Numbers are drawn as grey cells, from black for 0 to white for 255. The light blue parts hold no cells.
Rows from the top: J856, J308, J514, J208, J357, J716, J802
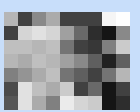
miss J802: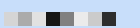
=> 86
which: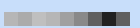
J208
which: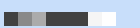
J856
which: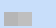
J514
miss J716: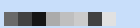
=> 75
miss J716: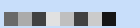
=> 75

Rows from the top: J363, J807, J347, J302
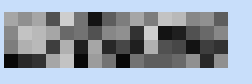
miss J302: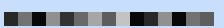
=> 156
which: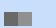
J302

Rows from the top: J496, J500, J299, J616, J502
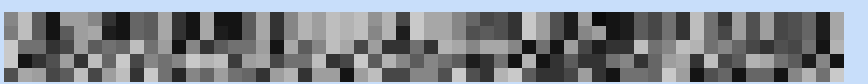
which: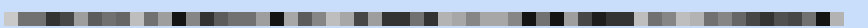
J299
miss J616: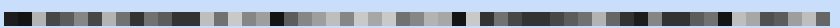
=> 60
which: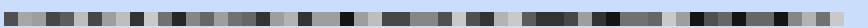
J502
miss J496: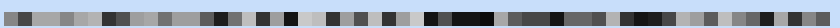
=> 146
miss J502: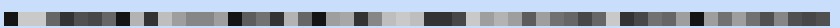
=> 39
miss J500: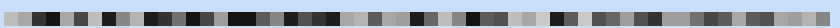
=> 124
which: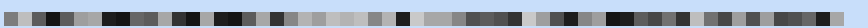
J500

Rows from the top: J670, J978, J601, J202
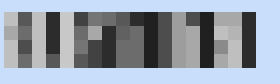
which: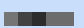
J601
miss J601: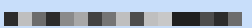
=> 157
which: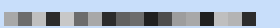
J978
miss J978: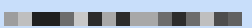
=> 180
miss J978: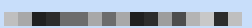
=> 97

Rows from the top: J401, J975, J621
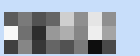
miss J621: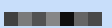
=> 55
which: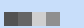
J401
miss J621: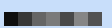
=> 64
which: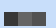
J621

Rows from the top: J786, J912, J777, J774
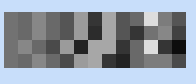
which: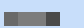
J774
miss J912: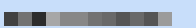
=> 53
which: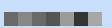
J786
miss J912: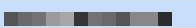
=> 65
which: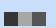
J786
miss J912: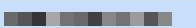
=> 44

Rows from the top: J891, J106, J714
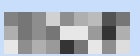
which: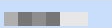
J106
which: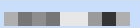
J106
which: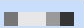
J106
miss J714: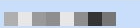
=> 221
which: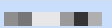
J106
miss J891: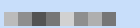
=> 130
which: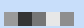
J714

